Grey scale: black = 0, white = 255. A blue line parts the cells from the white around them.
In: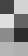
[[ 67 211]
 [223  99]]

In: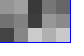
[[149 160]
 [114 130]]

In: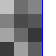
[[193 110]
 [129  75]]

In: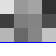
[[225 153]
 [ 62 127]]

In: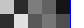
[[197  42]
 [ 46 225]]

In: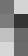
[[114 212]
 [124  52]]

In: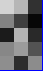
[[211 182]
 [131  63]]

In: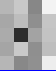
[[182 200]
 [167 189]]
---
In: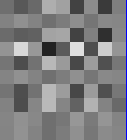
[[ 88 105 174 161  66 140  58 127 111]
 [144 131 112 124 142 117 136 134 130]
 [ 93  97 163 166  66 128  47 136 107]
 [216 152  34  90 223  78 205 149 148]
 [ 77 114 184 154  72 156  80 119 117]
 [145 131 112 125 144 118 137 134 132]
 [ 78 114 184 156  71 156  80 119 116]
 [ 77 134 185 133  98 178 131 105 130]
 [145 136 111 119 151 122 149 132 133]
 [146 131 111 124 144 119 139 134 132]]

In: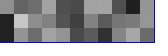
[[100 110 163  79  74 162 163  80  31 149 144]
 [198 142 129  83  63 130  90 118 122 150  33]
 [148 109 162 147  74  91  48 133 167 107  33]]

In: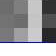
[[127 199  50 108]
 [109 197  80 114]
 [159 203  39 120]]

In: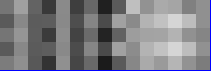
[[160  99  57 138  62 103  32  90 191 146 170 165 128 144 117]
 [136  92  93 137  78 133  75 161 138 179 193 213 189 144  90]
 [149  93  59 141  67 107  35  98 157 163 164 179 145 133 117]
 [136  91  94 137  76 134  74 161 140 179 194 213 189 145  90]
 [143  88  51 144  70 105  27  90 135 170 154 181 146 124 124]]

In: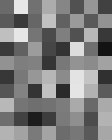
[[231 113 172 134  81 150  65 106]
 [ 58 102 193  97 154  89 146  90]
 [230 117  75 127  81 184  56 191]
 [ 97 156  70  51 221 111  19  58]
 [126 129  53 120 147 139 162 146]
 [120 151 182 139 227 196  48  55]
 [131  52 193  42 229 178  91  85]
 [117 111 114 124 170 105 170 184]
 [ 66  28  61 122 143  76 179 110]
 [163 122 164 108 119  89 167 179]]

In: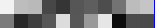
[[189 185  71  53  86  94  77 115 188 197 242]
 [ 40  62  87 220  87 153 230  12  76  74 123]]

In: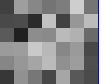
[[158 135 116 125 206 117  64]
 [ 76  43 193  65 151 188  73]
 [ 32 141 138 186 177 106  90]
 [157 201 184 135 154  72 155]
 [151 165 187 144 157  79 134]
 [145 119  71 166  88  75  55]]

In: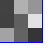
[[177 149  66]
 [ 96 226  65]
 [ 99  53 163]]
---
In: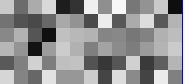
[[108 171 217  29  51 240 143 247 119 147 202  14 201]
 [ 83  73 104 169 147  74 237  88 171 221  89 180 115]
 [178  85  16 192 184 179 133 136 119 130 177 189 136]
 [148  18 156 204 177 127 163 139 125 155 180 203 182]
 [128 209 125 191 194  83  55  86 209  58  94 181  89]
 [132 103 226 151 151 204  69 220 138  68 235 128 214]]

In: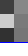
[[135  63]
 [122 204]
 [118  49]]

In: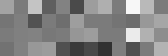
[[123 196  95 130  74 157 175 123 247 185 123 163]
 [127  82 123 110 158 123 123 116 109 152 166 117]
 [128 130 120 123 150 157 123 123 235 177 141 123]
 [129 152 156  80  58  72  49 126  79 123 179 114]]

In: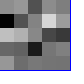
[[151  81 140 126 142]
 [ 82 131 214 156   2]
 [177 136  71  57 191]
 [ 98  26 118 128 103]
 [109 120 116 115 151]]

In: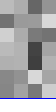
[[173 102 148 187]
 [154 155 216 114]
 [172 122 115 208]
 [179  67 164 186]
 [178  63 178 176]
 [146 216 165 136]
 [162 120 205 134]]

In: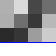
[[218  71 110 176]
 [111  56 184 174]
 [ 54 157 204  42]]
